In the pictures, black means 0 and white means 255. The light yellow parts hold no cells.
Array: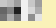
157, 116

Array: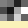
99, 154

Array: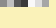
166, 139

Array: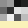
34, 172

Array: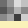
193, 137

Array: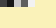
242, 65
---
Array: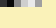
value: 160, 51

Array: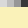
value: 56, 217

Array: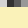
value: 152, 211

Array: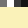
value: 20, 115

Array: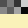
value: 205, 136

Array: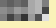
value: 126, 126

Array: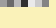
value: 132, 158

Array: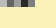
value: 127, 187

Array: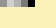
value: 4, 147

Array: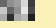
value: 61, 170
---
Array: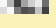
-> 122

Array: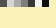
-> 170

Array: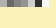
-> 132

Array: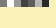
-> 152

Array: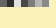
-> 225

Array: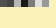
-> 182
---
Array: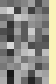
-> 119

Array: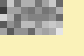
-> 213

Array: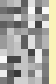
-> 139

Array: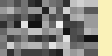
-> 129

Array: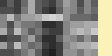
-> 62

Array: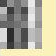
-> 219

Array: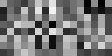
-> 183
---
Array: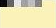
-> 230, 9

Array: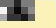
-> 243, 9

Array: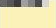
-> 214, 60

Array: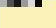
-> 218, 10

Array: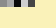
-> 207, 10

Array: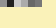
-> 203, 33
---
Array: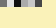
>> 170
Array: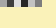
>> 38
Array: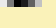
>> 28
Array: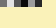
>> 10
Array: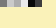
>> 234
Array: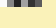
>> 161
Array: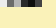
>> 41
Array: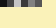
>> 58
